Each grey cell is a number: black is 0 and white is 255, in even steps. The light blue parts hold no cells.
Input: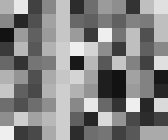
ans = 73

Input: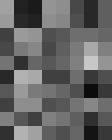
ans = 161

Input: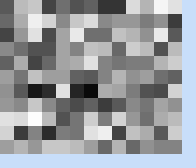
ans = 151

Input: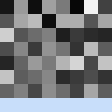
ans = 71

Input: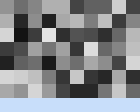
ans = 213
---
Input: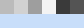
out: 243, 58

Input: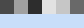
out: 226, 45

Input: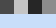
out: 196, 38

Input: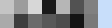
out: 215, 20

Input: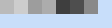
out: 205, 62

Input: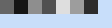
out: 222, 21

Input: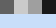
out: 202, 24
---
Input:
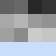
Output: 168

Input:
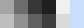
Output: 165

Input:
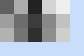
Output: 158

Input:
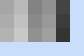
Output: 172

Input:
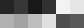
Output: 37

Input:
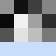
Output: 9
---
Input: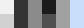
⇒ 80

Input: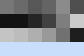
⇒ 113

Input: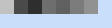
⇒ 123

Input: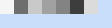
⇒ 61

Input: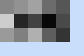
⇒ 94

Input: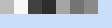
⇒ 116

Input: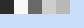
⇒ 205
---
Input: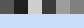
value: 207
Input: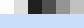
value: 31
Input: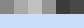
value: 192
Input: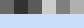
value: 90
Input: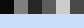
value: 38
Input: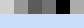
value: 91
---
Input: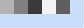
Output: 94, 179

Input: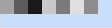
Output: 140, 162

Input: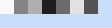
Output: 84, 249

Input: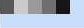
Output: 21, 88

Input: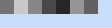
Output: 97, 116

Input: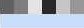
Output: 151, 97

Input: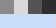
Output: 46, 138

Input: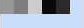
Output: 42, 151

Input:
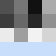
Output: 171, 235
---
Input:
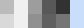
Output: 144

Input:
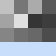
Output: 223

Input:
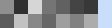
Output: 158

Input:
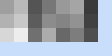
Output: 132

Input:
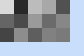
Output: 154

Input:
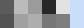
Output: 174
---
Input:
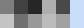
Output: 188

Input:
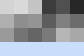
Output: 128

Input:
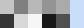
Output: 24

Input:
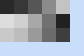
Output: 113

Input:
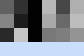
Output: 105

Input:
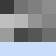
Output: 148
